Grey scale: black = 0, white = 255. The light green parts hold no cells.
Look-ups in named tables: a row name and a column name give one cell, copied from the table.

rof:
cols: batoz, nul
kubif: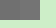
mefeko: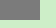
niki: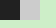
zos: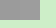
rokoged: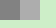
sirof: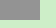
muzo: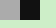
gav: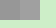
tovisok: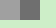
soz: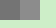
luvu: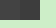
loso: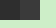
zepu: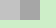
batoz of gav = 151
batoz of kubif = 112
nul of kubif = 116
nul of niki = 204
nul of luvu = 61
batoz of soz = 116

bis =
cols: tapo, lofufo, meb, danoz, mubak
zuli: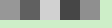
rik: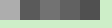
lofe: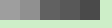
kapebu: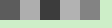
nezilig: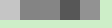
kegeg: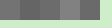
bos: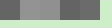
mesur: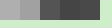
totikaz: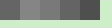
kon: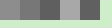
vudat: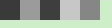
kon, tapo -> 141
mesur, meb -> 84
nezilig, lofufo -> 132
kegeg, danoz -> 129
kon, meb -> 95
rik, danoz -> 97
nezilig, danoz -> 87
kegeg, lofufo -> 101
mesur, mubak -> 73
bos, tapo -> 101
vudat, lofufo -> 155
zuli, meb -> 209
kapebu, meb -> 60
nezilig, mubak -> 146
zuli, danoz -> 70
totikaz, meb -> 121
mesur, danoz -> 69
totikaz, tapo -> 101
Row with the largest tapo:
nezilig

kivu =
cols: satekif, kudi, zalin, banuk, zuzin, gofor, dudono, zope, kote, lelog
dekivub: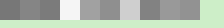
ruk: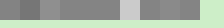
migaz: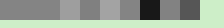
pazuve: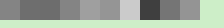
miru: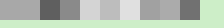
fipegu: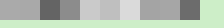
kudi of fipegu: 169
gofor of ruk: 132
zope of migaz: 24
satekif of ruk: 131
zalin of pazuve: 109
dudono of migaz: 132
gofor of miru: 189
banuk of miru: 138
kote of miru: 171
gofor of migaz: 163
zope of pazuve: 63
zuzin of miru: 212
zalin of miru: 95
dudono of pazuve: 203
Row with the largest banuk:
dekivub

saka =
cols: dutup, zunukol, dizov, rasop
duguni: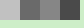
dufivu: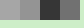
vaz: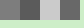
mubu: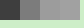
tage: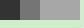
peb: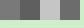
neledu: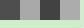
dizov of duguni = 134
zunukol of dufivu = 148
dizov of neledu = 66
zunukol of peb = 95
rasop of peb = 108
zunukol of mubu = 124
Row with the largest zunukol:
neledu

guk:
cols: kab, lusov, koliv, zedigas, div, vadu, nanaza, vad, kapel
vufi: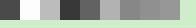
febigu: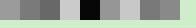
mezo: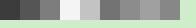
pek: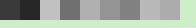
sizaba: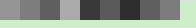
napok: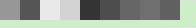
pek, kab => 58
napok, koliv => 233
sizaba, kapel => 124
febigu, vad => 121
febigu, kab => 155
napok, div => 53
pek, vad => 185
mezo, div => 195
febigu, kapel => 137
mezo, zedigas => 244
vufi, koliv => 188
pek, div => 176

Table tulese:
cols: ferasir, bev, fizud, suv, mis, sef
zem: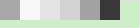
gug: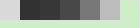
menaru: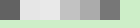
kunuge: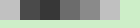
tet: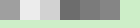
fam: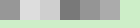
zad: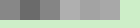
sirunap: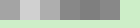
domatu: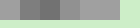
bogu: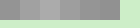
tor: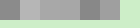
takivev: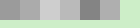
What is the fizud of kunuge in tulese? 55
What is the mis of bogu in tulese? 149
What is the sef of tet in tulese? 133
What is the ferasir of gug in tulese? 217
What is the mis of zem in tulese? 163
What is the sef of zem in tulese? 56
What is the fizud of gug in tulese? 55
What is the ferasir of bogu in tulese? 148
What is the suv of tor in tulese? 167
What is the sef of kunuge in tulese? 192
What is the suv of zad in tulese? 175
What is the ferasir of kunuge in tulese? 193
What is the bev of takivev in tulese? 171
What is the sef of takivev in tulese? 175
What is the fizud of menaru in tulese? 233
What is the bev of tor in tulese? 182
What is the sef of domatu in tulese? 159
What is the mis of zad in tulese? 163
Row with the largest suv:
zem

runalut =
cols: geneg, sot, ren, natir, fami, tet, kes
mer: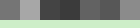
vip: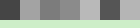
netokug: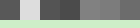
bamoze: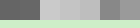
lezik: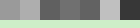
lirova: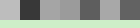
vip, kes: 181
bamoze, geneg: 101
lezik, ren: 96
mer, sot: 167
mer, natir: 59
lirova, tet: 168
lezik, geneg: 154
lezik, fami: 98

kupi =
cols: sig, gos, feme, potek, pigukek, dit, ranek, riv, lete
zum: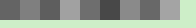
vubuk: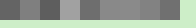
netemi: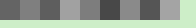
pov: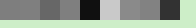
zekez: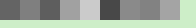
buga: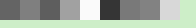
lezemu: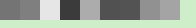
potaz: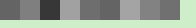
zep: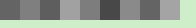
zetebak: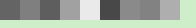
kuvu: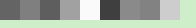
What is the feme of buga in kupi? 94
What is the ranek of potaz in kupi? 164
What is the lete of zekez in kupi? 164
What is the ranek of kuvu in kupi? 138
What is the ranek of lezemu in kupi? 83
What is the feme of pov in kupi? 103
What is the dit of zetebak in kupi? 72
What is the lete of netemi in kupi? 164
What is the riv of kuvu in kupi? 130

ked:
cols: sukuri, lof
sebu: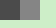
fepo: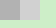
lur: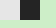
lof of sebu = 133
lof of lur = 36
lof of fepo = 209
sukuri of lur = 230
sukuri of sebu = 75
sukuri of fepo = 178
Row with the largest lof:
fepo

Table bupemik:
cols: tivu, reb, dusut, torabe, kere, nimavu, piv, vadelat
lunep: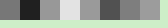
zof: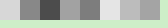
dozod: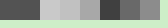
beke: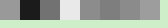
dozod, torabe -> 193
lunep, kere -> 154
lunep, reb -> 32
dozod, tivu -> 83
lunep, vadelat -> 156
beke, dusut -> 114
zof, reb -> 136
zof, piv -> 188
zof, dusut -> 76
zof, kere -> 125
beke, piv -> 139
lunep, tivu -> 119
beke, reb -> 27
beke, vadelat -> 157
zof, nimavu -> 229
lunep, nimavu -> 81
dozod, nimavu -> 64
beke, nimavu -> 126
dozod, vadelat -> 140
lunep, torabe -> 227

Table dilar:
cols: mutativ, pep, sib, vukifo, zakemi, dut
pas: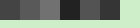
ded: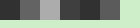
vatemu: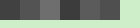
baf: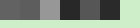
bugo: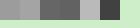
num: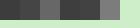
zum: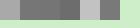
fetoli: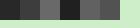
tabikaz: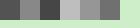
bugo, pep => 164
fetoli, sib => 105
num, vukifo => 62
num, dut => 124
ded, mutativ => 49
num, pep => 69
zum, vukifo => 109
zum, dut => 121
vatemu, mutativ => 65
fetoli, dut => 82
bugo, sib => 102
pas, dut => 53
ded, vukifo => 63
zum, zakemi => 194
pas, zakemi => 83
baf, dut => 42
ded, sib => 172
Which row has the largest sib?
ded

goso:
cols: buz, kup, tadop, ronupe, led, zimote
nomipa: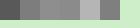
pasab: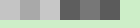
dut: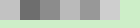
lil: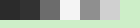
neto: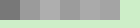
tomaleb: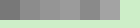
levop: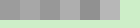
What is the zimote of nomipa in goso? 127
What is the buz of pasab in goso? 196
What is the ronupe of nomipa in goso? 139
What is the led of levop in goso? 145
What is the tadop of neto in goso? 174
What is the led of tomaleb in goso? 138
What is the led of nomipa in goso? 181
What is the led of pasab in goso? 119
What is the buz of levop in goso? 156
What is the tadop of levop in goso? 152
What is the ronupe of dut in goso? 186
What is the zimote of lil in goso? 208
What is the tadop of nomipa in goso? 142
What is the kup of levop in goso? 167
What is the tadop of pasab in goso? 199
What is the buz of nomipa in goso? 89
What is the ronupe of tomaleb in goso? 155
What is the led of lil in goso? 143
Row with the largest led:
nomipa

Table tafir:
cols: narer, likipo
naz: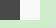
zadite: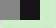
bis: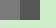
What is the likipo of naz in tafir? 249
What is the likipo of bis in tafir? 87
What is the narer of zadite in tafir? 133
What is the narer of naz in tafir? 73
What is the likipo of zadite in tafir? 21
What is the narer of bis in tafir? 122
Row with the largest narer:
zadite

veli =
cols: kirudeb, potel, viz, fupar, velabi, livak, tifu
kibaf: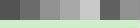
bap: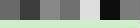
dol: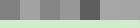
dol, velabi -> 94
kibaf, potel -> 107
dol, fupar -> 151
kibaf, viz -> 146
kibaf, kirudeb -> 82
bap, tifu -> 124
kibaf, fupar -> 168
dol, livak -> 166
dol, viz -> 133
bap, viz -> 136
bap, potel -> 60
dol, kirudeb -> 129

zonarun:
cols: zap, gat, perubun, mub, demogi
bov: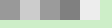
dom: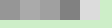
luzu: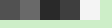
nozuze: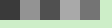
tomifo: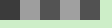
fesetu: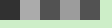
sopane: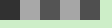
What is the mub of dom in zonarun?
129
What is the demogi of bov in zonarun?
237
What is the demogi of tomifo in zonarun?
81
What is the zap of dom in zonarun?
150
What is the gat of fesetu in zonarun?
171
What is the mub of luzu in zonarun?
62
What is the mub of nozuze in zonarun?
169
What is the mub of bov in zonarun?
128
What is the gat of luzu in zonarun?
105
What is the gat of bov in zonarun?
204
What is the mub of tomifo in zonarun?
160
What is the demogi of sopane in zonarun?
79
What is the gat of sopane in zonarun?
168
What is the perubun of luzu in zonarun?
41
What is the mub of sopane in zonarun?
166
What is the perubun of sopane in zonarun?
84

